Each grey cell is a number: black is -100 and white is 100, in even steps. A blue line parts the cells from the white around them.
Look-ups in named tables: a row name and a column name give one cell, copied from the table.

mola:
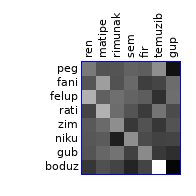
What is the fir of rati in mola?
-54
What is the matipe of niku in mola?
-29
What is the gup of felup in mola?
-14
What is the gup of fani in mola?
-15
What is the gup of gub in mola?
-64
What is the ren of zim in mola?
-30
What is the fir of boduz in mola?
-47
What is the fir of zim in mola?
-36
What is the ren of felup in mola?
39
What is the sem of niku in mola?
12
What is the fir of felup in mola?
-27
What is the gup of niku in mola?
-47
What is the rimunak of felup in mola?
-13
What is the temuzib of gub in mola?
-55
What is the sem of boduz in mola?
-72
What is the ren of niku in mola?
-32
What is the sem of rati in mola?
-34
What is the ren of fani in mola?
-33

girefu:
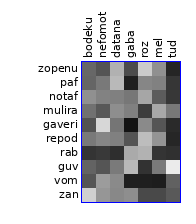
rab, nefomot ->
-55
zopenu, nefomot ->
-34
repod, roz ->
48
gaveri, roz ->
8
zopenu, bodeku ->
-19
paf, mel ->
1
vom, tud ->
-24
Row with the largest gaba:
guv

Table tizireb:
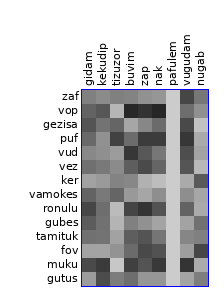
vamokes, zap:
30
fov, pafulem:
60
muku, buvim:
-50
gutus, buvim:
-14
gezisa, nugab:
52
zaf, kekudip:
9
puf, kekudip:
14
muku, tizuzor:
56
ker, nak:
48
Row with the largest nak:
ker

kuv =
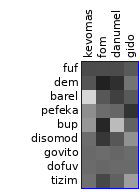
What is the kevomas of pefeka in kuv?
11
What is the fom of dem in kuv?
-74
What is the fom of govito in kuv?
-15
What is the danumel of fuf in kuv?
-41
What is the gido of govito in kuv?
-15
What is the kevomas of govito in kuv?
-18
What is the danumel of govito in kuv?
-20
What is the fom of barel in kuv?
-32
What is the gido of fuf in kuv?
-30
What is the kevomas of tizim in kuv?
-12
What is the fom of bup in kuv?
-70

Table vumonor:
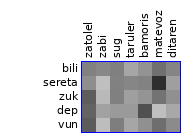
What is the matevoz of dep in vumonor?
50
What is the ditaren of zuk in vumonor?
13
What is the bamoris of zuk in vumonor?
16
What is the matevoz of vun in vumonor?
-14
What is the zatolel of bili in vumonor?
1
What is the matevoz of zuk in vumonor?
-10
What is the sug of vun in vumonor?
-1
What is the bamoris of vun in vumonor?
13
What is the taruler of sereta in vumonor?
5
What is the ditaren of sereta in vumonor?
25

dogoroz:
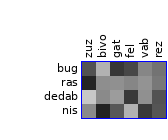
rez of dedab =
-36
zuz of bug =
-36
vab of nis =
-55
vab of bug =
5
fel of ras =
5
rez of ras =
-6
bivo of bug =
40
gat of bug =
-57
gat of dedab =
22
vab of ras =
15
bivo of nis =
-73
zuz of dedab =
56
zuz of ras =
-71
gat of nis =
-31
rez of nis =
-33
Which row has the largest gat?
dedab

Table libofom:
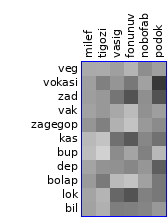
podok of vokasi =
-56
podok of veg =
24
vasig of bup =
10
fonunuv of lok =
-35
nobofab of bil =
4
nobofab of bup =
1
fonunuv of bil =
0

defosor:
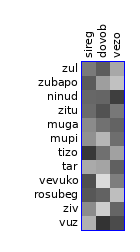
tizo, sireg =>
-56
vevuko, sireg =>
-38
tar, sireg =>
33
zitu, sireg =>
-16
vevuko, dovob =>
72
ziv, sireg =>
10
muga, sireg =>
9
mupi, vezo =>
-14
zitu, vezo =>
-6
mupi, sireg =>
14
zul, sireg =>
-4
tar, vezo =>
-25
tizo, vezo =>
26
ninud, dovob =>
-21
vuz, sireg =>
39
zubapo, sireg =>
-29
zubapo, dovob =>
24
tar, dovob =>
29
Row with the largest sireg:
vuz

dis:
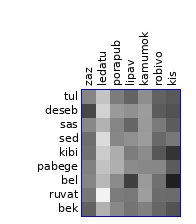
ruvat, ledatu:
90
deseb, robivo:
-28
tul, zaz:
4
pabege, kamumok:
7
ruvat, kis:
-16
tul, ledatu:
54
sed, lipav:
13
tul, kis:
-30
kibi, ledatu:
59

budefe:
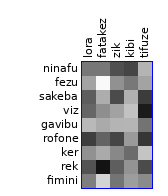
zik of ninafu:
-38
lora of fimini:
-1
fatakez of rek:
-85
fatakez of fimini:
66
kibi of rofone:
21
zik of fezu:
14
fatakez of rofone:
-22
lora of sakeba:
-27
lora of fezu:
28
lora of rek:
-35
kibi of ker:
-16
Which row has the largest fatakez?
fezu

